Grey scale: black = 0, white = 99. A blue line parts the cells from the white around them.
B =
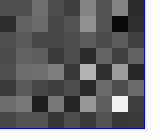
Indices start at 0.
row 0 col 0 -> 31
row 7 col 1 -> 33
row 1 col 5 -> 56
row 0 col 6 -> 33
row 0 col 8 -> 17
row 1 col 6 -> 33
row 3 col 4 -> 30
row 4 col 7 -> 60
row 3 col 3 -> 23
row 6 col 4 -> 14
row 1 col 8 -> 19
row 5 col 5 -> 16
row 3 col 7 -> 25
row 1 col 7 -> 4
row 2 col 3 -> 27
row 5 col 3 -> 24
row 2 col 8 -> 25
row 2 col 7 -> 36
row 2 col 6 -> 29
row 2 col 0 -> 31

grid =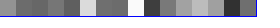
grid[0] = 57
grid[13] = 62
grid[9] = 24
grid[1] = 42

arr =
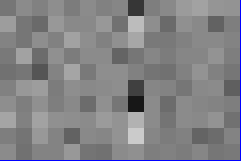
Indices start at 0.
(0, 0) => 46
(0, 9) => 49
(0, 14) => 57
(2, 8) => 65
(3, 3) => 56
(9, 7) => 54
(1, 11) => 56
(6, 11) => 54
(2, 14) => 51
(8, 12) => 39
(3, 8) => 46
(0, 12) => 63
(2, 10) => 47
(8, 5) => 53
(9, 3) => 51
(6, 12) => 52
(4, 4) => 64
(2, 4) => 63
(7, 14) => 44
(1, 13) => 38
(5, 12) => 53
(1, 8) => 73
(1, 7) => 44
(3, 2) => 42
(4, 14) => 46
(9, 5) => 45
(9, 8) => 56
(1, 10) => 41
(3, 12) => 52
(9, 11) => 48
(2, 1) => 46
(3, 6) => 54
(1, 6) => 59
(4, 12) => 57
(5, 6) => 54
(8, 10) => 48

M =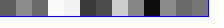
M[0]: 37
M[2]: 41
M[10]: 53
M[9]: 5

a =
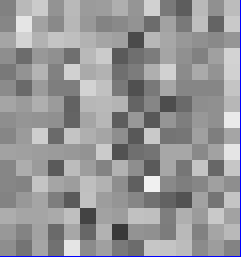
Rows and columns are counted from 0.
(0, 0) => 50
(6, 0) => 64
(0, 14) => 73
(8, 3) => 41
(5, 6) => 75
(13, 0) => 67
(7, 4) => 39
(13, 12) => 60
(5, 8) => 31
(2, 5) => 69
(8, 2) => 80
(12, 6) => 61
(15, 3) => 44
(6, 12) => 55
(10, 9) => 35
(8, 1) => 60
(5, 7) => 47
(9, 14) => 89
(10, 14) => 77
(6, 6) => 72
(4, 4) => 81
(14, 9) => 56
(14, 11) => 72
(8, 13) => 49
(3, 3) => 56
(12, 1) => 59
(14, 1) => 51
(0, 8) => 58
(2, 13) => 53
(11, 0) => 52
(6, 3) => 60
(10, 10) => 65
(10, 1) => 67
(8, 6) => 64
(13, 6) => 63

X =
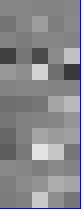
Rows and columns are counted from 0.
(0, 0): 52
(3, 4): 75
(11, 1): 54
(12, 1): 50
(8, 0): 40
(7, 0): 46
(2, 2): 52
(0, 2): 51
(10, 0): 53
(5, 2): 52
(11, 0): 49
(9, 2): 88
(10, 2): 49
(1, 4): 53
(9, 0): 36
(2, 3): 52
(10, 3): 53
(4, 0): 59
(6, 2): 46
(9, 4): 46

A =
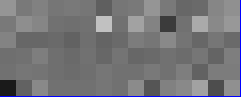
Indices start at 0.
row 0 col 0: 58
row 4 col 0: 44
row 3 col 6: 40
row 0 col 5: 46
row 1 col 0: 47
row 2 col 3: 41
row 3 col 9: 41
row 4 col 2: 45
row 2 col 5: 43
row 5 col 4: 44
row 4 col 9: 47
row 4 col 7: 44
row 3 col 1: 44
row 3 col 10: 44
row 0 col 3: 46
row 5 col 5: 44
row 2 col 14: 41
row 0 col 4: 47
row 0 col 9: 58
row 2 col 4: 38
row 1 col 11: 44
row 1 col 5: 44
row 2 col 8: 48
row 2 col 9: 46
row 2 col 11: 45
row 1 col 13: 53

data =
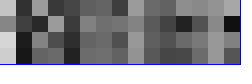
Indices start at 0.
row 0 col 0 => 76
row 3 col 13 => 59
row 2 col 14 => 50
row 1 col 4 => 23
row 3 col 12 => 42
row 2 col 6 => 41
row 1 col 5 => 50
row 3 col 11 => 28
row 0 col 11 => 55
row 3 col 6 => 43
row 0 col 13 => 57
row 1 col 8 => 51
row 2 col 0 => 83
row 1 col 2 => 16
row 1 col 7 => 45
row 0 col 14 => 65
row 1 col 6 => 43
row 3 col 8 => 57

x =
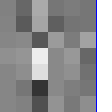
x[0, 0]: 50
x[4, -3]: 53
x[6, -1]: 55
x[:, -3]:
[46, 37, 60, 53, 53, 53, 57]
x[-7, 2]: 66
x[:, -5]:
[40, 35, 53, 58, 55, 46, 50]
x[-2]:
[52, 46, 20, 53, 49, 46]
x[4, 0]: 52
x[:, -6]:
[50, 51, 52, 56, 52, 52, 52]
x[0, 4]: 48
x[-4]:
[56, 58, 92, 53, 59, 40]
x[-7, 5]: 46
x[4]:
[52, 55, 86, 53, 56, 44]

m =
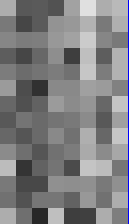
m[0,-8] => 67
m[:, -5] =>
[32, 57, 59, 55, 48, 53, 60, 45, 53, 44, 45, 56, 46, 74]
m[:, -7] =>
[34, 27, 48, 27, 42, 30, 31, 45, 33, 43, 20, 28, 32, 43]
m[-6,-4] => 44
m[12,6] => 44
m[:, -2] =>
[67, 47, 52, 36, 48, 60, 40, 34, 40, 54, 73, 47, 44, 67]
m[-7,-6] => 41
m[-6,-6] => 41
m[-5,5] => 66
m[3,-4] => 24
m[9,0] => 54
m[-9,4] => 53
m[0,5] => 87
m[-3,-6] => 28
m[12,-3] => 59
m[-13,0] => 47
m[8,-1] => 77
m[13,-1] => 49
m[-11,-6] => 40
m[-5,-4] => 48
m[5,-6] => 19
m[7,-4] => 47
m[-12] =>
[52, 48, 49, 59, 63, 79, 52, 47]
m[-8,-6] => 38
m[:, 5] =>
[87, 69, 79, 74, 77, 62, 58, 54, 68, 66, 76, 56, 59, 25]
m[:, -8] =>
[67, 47, 52, 36, 48, 60, 40, 34, 40, 54, 73, 47, 44, 67]
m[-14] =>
[67, 34, 35, 32, 63, 87, 67, 72]
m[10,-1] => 46
